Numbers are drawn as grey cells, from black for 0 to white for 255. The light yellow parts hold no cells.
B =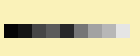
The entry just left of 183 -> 162
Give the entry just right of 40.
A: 118
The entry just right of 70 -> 91

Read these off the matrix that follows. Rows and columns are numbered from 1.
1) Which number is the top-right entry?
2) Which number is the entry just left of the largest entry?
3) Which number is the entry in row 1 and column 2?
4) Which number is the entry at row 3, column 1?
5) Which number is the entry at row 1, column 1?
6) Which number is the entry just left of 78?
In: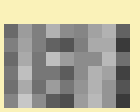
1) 98
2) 133
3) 156
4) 106
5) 106
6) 92

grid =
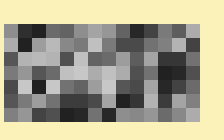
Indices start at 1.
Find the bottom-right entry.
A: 172
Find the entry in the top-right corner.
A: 172
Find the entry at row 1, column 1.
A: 142
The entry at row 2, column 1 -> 172
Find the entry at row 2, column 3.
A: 157
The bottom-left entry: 128
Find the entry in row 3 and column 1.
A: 86
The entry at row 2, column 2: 33
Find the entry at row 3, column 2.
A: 179
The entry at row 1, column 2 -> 47
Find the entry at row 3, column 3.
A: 185
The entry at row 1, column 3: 33
